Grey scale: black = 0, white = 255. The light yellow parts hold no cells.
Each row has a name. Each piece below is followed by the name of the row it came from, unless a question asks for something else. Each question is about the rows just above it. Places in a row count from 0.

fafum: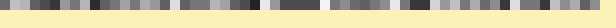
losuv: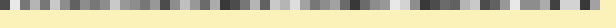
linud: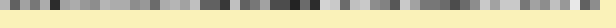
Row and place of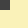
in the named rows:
losuv, 55
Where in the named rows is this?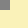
linud, 38
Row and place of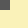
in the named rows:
linud, 39
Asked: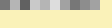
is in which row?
losuv

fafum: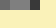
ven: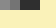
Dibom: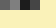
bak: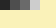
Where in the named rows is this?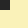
bak, 0
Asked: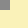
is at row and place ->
ven, 0
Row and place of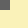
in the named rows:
Dibom, 0

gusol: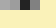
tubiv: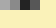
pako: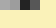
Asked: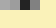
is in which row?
gusol
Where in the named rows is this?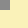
tubiv, 1
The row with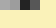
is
pako
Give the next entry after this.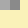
[35]
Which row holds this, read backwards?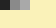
tubiv
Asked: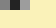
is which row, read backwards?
gusol

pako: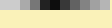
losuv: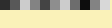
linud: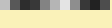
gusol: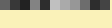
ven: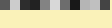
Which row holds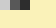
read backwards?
losuv
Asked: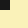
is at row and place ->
ven, 7
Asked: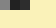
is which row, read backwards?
ven
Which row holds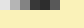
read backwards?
linud
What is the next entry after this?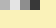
[34]

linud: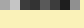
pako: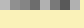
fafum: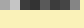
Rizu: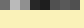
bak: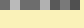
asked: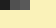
Rizu
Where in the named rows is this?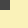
fafum, 6
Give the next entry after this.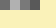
[177]

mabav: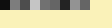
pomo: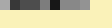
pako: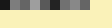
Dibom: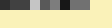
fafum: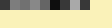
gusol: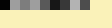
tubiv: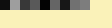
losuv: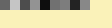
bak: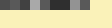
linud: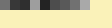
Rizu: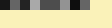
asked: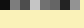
mabav
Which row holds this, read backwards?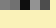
losuv
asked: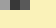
tubiv

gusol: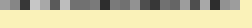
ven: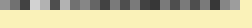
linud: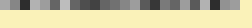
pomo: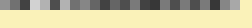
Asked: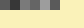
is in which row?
linud
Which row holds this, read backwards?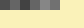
pomo

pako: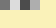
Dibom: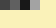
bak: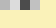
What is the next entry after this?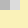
[76]
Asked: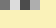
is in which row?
pako
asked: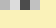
bak

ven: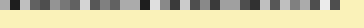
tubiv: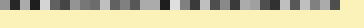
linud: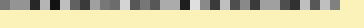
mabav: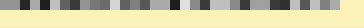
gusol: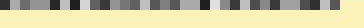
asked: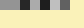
mabav
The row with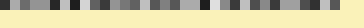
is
gusol
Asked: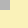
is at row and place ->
linud, 4
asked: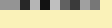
linud
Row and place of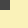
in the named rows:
tubiv, 6
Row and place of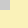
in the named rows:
ven, 18

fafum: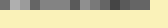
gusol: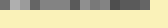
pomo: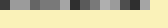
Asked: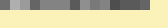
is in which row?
gusol
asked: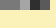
pomo
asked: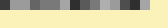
pomo
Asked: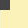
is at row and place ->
fafum, 11

